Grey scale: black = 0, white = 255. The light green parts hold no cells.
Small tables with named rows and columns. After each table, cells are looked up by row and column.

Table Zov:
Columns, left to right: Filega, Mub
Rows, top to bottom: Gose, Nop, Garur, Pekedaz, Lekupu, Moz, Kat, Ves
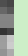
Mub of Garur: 132
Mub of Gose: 70
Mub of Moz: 199
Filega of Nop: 103
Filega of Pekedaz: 131
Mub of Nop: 88

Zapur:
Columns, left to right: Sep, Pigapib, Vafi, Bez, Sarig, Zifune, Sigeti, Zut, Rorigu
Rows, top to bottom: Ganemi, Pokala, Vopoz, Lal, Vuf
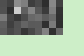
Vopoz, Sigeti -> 92
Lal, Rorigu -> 46
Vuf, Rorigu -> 102
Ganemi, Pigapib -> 66
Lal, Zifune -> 91
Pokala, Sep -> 81
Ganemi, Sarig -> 62
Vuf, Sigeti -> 130
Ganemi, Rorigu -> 65
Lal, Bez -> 100
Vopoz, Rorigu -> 48

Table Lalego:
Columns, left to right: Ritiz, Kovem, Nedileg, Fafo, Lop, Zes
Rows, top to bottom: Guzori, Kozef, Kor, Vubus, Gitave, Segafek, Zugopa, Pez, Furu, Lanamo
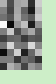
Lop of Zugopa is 216
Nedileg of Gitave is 74
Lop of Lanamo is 151
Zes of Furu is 48
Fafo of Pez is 32
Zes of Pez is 190
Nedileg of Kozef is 167
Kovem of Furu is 126
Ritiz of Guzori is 177
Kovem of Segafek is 99
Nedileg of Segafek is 104
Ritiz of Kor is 113
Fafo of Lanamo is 67
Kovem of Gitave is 201
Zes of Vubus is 145
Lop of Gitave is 167
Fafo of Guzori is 171
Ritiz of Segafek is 64
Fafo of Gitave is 133
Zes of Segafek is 82
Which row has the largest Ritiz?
Vubus

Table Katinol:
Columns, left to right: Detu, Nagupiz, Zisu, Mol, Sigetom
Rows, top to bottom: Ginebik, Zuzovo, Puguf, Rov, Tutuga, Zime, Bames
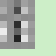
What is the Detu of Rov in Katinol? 184
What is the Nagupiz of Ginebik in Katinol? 144
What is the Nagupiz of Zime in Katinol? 144
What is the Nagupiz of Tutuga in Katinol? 143
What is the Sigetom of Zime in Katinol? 159
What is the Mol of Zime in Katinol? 227
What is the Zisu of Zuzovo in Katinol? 74
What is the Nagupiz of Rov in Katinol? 145
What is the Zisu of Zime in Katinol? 34
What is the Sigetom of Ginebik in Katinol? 147
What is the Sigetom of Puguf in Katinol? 142
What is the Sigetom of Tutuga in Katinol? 149
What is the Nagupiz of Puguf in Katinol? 142
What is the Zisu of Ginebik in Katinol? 120
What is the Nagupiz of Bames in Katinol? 144
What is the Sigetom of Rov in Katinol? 157

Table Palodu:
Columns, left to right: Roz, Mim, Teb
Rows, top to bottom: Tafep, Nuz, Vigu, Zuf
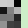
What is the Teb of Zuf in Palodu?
58
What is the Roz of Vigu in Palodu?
119
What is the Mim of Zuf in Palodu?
65
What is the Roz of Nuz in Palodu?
21
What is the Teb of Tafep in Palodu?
4
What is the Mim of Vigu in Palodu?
120
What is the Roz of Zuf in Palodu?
146
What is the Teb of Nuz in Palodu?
180
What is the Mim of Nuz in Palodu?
130
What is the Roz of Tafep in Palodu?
205
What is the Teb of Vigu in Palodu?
36
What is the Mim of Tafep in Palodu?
202
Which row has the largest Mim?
Tafep

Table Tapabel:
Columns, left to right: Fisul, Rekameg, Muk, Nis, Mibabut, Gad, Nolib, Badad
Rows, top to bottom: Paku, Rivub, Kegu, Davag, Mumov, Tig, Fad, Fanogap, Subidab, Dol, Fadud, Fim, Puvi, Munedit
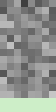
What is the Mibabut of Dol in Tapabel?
144
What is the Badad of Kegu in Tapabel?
97
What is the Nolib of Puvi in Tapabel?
141
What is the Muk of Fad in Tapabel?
102
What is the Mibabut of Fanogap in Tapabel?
110
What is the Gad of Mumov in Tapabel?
138
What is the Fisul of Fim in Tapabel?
187
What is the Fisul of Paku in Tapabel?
107
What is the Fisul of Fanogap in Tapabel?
113
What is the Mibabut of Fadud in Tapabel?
102
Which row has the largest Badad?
Munedit

